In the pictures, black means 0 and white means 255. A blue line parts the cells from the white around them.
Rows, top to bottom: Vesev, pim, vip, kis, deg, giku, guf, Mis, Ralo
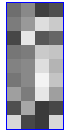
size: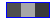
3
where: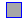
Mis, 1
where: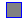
deg, 0
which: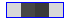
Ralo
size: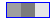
3
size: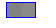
2
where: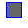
vip, 3

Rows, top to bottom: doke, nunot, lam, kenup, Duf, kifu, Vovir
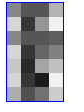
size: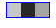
3
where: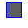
lam, 3
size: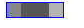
4
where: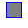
kenup, 3

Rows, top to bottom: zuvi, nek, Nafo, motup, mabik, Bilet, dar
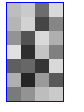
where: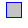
motup, 2
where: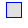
motup, 0
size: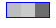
3
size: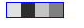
4

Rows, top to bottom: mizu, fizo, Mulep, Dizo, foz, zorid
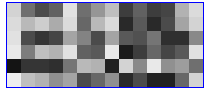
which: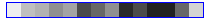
zorid
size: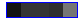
5
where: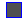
Mulep, 9

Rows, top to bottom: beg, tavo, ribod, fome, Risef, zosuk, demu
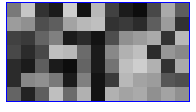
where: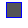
zosuk, 11
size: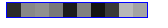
10
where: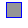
fome, 11
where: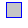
beg, 1
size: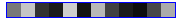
12
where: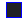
demu, 1

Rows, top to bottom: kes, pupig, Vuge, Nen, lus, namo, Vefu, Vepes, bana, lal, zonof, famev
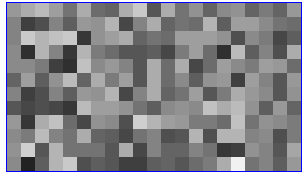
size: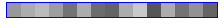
15
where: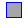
zonof, 20
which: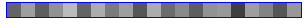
namo

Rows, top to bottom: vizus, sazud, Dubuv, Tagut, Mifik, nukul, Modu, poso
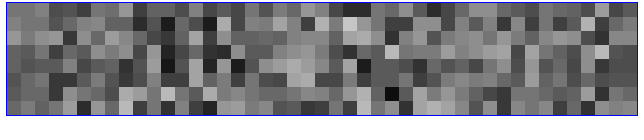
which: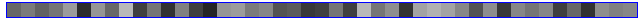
poso
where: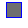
vizus, 7

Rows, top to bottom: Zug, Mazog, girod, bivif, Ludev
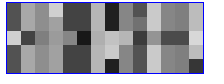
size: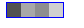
4
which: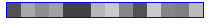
bivif
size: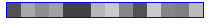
14
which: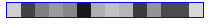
girod
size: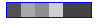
6

